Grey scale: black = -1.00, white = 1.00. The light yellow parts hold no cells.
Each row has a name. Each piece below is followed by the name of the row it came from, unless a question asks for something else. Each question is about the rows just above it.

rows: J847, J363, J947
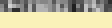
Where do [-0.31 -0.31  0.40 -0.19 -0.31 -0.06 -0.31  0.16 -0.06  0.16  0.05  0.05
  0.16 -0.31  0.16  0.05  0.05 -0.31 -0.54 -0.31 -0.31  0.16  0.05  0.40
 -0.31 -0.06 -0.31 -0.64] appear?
J847
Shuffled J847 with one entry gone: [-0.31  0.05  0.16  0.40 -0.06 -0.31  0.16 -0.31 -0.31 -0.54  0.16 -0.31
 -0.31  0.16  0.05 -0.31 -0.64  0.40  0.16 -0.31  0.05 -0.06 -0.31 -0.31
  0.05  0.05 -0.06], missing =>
[-0.19]
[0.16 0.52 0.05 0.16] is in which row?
J363
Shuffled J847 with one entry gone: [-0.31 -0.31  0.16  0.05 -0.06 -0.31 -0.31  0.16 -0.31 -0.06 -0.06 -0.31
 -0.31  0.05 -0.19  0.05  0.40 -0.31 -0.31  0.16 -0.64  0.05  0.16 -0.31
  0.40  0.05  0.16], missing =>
[-0.54]
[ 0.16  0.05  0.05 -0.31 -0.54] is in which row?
J847
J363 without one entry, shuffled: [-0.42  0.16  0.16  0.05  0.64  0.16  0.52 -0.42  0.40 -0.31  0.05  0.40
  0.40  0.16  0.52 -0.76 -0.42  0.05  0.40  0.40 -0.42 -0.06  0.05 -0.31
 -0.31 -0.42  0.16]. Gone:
[0.27]

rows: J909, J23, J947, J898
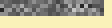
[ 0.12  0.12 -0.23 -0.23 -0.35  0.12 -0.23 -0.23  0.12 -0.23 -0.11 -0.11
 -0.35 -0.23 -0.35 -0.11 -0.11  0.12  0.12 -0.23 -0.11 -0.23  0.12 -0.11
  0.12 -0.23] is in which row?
J898
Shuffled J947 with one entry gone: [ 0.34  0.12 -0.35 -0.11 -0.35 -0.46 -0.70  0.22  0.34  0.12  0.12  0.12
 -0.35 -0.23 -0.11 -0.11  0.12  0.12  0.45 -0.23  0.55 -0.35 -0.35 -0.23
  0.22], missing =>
[-0.01]
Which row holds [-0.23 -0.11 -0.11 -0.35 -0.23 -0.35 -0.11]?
J898
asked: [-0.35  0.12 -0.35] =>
J947
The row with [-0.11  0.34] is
J23

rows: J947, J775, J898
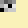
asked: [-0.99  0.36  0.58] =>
J898
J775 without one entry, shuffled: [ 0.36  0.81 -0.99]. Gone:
[0.71]
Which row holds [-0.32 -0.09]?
J947

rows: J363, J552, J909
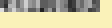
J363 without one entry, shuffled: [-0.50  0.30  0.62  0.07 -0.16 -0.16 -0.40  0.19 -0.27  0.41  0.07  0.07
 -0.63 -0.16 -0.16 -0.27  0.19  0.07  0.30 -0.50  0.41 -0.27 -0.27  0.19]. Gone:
[-0.04]
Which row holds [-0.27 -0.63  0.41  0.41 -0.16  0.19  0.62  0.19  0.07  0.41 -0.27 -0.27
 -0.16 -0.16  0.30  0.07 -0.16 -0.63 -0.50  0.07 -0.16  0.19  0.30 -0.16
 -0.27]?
J552

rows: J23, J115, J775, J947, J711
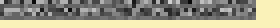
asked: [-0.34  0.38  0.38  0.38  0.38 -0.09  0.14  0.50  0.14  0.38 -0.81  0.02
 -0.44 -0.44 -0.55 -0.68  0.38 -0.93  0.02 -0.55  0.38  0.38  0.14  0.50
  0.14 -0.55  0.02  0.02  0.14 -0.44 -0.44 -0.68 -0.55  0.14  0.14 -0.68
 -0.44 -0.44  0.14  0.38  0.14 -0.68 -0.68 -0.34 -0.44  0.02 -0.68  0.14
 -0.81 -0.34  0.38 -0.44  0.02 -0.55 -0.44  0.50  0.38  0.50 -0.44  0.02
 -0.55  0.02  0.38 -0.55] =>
J775
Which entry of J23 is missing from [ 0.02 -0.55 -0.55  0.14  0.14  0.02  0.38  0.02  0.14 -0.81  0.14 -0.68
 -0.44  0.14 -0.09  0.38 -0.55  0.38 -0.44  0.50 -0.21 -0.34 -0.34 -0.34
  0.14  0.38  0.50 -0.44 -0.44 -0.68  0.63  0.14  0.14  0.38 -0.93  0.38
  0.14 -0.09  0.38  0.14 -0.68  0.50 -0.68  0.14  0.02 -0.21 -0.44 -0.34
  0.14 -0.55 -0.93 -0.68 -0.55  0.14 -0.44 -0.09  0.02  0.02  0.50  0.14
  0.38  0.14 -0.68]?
[0.26]

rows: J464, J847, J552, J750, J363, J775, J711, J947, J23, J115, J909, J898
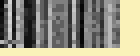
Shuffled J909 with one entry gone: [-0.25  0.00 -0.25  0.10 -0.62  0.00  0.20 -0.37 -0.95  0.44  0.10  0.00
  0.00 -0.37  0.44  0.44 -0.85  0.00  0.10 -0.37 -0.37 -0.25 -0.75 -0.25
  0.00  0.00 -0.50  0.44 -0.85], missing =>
[-0.12]
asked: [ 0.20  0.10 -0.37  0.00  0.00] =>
J363
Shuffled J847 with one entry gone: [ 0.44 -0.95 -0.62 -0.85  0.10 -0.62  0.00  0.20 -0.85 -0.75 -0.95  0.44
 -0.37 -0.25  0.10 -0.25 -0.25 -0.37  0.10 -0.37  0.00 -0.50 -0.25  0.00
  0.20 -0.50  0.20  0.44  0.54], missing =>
[0.31]
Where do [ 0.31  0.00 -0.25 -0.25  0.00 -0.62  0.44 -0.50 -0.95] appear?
J847

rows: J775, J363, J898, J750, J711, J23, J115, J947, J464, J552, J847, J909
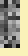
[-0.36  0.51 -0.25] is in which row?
J750
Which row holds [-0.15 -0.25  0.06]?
J464

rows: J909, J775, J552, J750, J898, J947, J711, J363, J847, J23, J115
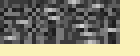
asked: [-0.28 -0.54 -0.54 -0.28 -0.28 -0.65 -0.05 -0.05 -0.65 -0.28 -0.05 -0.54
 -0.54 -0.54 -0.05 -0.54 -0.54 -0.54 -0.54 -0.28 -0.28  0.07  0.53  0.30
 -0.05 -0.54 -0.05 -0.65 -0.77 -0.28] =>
J115
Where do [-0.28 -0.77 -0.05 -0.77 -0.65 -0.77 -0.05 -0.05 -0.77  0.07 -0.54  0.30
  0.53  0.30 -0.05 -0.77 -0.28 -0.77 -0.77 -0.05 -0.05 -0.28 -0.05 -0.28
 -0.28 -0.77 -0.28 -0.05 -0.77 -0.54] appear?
J552
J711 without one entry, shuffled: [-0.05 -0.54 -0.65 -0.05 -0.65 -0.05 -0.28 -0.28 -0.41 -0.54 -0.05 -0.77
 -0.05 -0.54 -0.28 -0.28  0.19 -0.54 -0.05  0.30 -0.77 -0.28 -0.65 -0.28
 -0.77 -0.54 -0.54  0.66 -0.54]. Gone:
[-0.16]
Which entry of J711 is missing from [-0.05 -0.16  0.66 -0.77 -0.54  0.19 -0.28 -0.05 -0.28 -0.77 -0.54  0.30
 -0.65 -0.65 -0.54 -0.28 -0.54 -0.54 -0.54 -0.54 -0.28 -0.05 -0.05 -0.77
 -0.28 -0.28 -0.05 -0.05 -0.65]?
[-0.41]

